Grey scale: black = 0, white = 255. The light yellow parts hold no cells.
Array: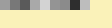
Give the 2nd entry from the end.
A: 46
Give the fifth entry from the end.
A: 211
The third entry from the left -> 90

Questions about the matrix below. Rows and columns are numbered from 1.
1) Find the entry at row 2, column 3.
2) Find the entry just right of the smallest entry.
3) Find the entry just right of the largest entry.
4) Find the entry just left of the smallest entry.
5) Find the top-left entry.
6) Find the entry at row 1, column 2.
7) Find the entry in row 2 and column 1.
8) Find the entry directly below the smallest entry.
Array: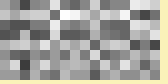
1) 197
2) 167
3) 244
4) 216
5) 167
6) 134
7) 197
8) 102

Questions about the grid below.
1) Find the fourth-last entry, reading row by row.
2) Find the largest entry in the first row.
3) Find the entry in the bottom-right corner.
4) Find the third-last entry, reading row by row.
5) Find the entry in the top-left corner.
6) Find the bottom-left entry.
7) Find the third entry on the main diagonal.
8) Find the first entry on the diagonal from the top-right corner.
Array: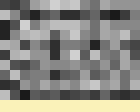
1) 101
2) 208
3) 59
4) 59
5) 69
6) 189
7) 208
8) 148

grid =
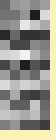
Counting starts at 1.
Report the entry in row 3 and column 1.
137
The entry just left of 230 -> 149
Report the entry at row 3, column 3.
230
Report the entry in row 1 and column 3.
158
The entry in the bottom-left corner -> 125
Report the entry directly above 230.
149
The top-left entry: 104
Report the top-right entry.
158
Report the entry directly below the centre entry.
137
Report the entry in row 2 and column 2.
115
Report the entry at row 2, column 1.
115
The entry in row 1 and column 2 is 149
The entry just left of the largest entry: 218
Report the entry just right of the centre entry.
83
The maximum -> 242
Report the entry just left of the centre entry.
125
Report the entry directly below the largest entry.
29

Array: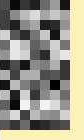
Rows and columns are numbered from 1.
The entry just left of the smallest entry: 126
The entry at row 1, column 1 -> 76
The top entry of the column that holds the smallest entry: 156
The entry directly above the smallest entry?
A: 86
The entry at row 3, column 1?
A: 64
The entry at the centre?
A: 138
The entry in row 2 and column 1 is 64
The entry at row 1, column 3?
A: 53
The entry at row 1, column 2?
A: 10
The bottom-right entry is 76
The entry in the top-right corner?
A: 20
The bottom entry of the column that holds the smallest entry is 64
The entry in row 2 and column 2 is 138
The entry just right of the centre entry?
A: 126
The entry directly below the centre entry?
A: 175
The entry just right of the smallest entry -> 147

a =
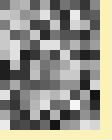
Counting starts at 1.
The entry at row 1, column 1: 104
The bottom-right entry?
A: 213
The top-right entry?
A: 135
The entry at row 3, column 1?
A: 125
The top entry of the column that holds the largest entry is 93
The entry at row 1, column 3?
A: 181
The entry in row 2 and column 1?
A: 201
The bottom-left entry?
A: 234
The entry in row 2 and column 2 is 191
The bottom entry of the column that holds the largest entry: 157
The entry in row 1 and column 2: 169
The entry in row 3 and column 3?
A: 191
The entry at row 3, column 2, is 213
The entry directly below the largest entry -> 65

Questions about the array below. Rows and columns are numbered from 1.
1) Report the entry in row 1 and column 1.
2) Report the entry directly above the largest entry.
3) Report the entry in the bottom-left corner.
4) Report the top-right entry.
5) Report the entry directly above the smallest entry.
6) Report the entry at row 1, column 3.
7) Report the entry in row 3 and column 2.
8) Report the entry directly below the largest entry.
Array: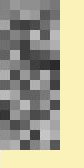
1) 131
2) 185
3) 164
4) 120
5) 120
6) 143
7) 75
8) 164

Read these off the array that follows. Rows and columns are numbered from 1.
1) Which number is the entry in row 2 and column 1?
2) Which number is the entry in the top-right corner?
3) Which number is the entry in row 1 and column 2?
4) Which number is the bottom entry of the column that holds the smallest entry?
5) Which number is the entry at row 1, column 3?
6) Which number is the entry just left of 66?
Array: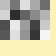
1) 212
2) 108
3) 118
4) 223
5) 223
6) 157

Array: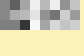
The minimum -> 53
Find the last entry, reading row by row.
206
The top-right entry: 196
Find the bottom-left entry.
127
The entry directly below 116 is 215
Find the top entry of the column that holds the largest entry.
238
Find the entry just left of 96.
136
